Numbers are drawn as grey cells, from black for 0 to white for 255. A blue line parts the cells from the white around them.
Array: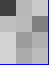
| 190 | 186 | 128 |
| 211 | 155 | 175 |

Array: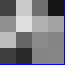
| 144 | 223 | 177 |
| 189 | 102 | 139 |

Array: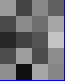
|  74 | 139 | 111 |
|  39 |  66 |  84 |

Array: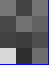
|  72 | 114 |  98 |
|  66 |  61 |  78 |

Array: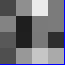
| 131 |  30 | 122 |
|  88 |  31 | 121 |

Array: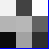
| 180 | 183 |  98 |
|  10 | 162 |  46 |

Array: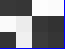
| 250 | 236 |  55 |
|  52 | 240 |  59 |

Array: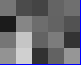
|  27 | 134 | 109 |
| 118 | 197 |  99 |

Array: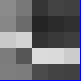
| 135 | 107 |  36 |
| 201 | 211 |  50 |
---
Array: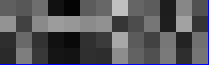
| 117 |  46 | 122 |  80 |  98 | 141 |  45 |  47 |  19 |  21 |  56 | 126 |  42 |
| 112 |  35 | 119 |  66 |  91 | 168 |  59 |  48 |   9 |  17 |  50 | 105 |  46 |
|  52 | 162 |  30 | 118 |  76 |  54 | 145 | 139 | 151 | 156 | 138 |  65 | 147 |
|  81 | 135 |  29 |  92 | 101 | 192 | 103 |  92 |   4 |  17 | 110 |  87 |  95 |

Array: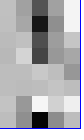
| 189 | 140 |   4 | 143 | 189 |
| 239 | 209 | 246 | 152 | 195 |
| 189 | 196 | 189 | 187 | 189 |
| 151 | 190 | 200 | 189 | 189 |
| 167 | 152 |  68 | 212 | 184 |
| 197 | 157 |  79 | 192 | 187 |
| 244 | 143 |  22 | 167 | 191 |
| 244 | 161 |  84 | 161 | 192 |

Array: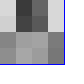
| 119 | 156 | 167 | 142 |
| 123 | 163 | 159 | 133 |
| 216 |  89 |  67 | 208 |
| 216 | 101 |  58 | 216 |

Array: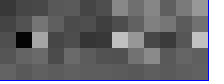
|  97 |  94 |  90 |  94 |  88 |  91 |  93 |  93 |  96 |  92 |  96 |  89 |  99 |
|  95 | 101 |  89 | 138 | 114 |  81 |  82 |  92 | 106 |  75 | 106 | 100 |  85 |
| 193 |  86 |  59 |  71 | 151 | 192 |  56 |  53 |  77 |  70 | 165 |   4 |  79 |
| 113 |  91 | 118 | 128 |  97 |  77 |  63 |  78 |  75 |  95 | 117 |  82 |  68 |
| 152 | 122 |  95 | 134 | 111 | 136 |  78 |  69 |  90 |  88 |  72 |  70 |  56 |

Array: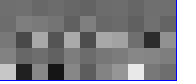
| 110 | 120 | 233 | 150 | 131 |  93 | 135 |  21 | 136 |  32 | 199 |
| 126 | 133 | 135 | 124 | 119 | 108 | 125 |  97 | 110 | 103 | 130 |
| 145 |  44 | 111 | 162 | 168 |  77 | 170 |  84 | 168 |  73 | 120 |
| 100 | 112 |  96 | 107 | 104 | 127 |  96 | 116 | 122 | 126 | 109 |
| 111 | 111 | 102 | 109 | 108 |  99 | 103 | 108 | 104 | 112 | 111 |

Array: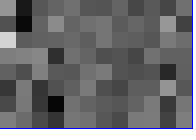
| 127 |  66 | 123 | 121 |  74 |  88 | 114 | 118 |  51 |  74 | 107 | 126 |
| 119 |  57 | 121 |  98 |  85 |  90 |  98 | 114 |   6 |  55 | 120 |  73 |
|  87 | 147 |  94 |  94 |  70 |  79 | 121 |  95 |  81 |  53 | 122 |  55 |
|  95 |  41 |  83 |  80 |  82 | 121 | 114 |  87 |  89 | 128 |  77 |  97 |
|  97 |  97 | 113 |  70 |  83 |  80 | 101 | 111 |  46 | 135 | 129 | 127 |
| 109 | 122 |  85 |  94 |  97 | 116 |  94 | 106 |  98 |  97 |  93 | 211 |
|  65 | 150 |  90 | 102 |  90 | 116 | 111 | 100 | 139 |  98 |  10 |  81 |
| 112 |  70 |  89 |  71 | 101 |  84 |  85 | 111 | 101 |  88 |  24 | 149 |
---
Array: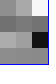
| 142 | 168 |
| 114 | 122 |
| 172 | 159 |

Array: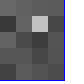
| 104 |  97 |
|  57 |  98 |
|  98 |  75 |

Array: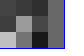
|  68 |  58 |
|  62 | 155 |
| 192 | 116 |

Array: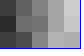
|  60 |  97 |
|  43 | 110 |
|  62 |  76 |

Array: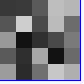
|  56 |  58 |
|  85 | 206 |
| 153 |  18 |

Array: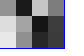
| 147 |  26 |
| 221 | 164 |
| 232 | 144 |

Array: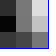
|  46 | 120 |
|   5 | 119 |
|  56 |  69 |
